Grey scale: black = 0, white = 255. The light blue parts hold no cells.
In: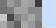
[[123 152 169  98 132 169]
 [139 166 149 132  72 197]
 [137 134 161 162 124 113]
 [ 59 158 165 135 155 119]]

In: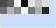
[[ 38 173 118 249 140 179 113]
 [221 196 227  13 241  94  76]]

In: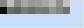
[[113 133 147 119 123 109 122  96 106   7]
 [192 145 183 167 156 150 166 138 190 134]]

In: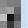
[[121  58 135]
 [ 84  21 193]
 [101 163 150]
 [123 126 138]]

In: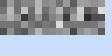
[[ 92 145 160 141  74 154 144 139 134 179 131  87 100 142  82]
 [147 120 116 118 118 116 217 113 120 102 119 151 107 118 118]
 [ 80  76  44 198 158  60 149 131  96 149 105  59 147 176 147]
 [218 108  90 206 128  99 181 142 112 186 110 195 113 185 116]
 [154 145 156 161  95 154 115 146 137 181 132 135 113 155  99]]

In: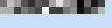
[[183 104  56  18 141 117  60  63 246  73  96 121  66 172 175]
 [ 68  24 107   7 132 159 222 163  74  91  48  83 156 191 116]]
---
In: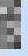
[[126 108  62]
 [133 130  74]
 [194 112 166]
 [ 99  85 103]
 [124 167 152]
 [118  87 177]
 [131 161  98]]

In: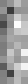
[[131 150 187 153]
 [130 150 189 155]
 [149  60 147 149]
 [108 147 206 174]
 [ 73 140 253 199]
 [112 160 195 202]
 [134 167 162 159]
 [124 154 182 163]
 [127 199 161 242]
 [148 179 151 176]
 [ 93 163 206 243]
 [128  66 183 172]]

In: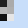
[[ 16 229]
 [ 31 170]
 [182 174]]

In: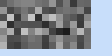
[[178  70  61  91 106 106  61  94 165 100 136  70 114]
 [ 90 112 126 132 132 115 108 148  82 119  58 104 101]
 [149  72  95 117  95 170  80  71 107 115 110 129  69]
 [ 79 195  58 125 196  46 156 191 149  99  87  62 133]
 [183  47  87  82  80  80  46  88 158  93 154  57 161]
 [132 174  65 192 131 172 146  67  41  27 130 182 108]
 [157  76  79  98 117 108  64 116 145 108 113  75 111]]

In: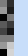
[[  3 212]
 [125  45]
 [155  28]
 [  6 121]
 [ 90  58]
 [ 68  23]
 [124 125]
 [152 201]]

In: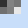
[[112 127 232]
 [ 48 131 118]]

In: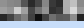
[[ 39  67 105 129  65  15  65 111  91  94 142  36]
 [145 136 132  85  42  70 134  57  43 175 192 138]
 [159 148 206 160  71 113 147  49  58 174 217 154]]
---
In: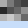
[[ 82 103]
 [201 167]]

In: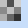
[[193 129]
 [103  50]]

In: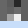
[[ 96 108]
 [163 239]]

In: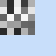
[[ 46 244]
 [248 111]]

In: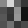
[[ 56 145]
 [ 51 151]]

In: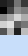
[[ 67 142]
 [167 212]]
